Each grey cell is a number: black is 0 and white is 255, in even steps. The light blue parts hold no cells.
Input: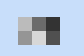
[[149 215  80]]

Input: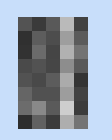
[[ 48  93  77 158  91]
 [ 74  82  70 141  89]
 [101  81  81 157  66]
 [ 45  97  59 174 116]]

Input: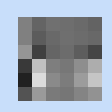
[[128  92 105 111 108 104]
 [ 57 192 126 119 142 173]
 [ 83 154 122 118 132 146]]

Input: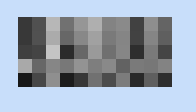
[[ 56  81 171 103 136 161 122 133  66 133  95]
 [169 103 134 120 147 126 137  98 122 119 131]]

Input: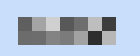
[[108 109 131 123 162  45 183]]

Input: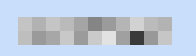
[[190 154 167 200 155 202 226 160  58 152 198]]

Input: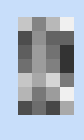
[[ 77 144  99  99]
 [111 156 128  51]
 [181 120 156 240]]

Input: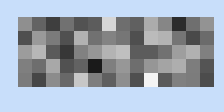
[[ 79 154 123  80 178 113 131 118  79 187 179 117  73 107]
 [127 110 168  81  98  26 127 151 110 150 164 174 125  84]]
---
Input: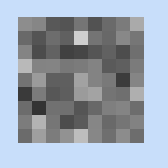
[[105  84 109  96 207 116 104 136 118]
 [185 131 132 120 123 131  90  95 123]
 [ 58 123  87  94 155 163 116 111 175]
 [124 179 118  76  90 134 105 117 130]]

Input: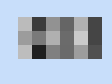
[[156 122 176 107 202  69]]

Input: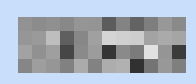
[[150 154 190  95 135 160 212 208 205 163 170 165]
 [134 158 150 129 171 130 173 177  49 116 152 127]]

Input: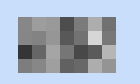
[[134 131 150  88 114 214 120]
 [125 135 159  97 104 173 148]]

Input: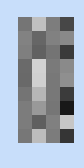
[[130 102 129 137]
 [106 210 122 138]
 [116 182 120  59]
 [124  95 128 198]]

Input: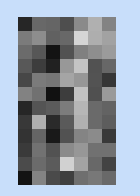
[[123 141  97 104 213 174 162]
 [ 88  61  33 152 196  82 103]
 [130 113  17  61 194  80 154]
 [ 56 175  42  90 176 106  93]
 [ 58 114  82 139 151 113 113]
 [ 19 131  74  63 111 120 105]]
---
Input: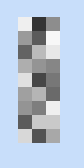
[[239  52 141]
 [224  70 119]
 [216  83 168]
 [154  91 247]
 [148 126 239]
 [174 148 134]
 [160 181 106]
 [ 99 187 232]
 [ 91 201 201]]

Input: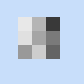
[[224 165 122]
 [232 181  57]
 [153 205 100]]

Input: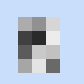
[[ 64  42 236]
 [172 145 214]
 [ 91 201 193]
 [166 228 105]]

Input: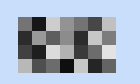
[[116  23 205 147 116  71 192]
 [ 65  30 219 178  58 108 227]
 [184  79 108  15 199  37 100]
 [ 44 153  94 140  44 199 124]]

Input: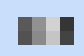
[[ 82 138 197  67]
 [ 89 145 210  53]]

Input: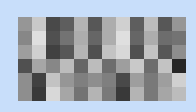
[[142  57 216 166 115 180 121  57 180 121 166 188]
 [142  65 195 150 127 142 127  73 158 121 158 208]
 [ 80 166 135 188 102 188 109 158 201 109 195  38]
 [150 201  73  94 180  87 173 208  94 188  87 150]
 [158 208  65  87 180  80 195 216  80 195  87 142]
 [135 223  80 115 173 102 173 223 102 173 109 115]]

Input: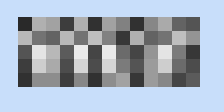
[[184 115  99 184 115 191 129  55 176  99 115 191 148]
 [ 49 141 141  61 135  49 141 162  55 155 135  69  91]
 [ 41 176 162  61 176  49 162 129  49 135 170  99  84]
 [ 61 206 170  76 213  76 213 123  84 155 206 107  76]
 [ 84 228 184  91 234  69 234 107  69 148 228 123  55]]
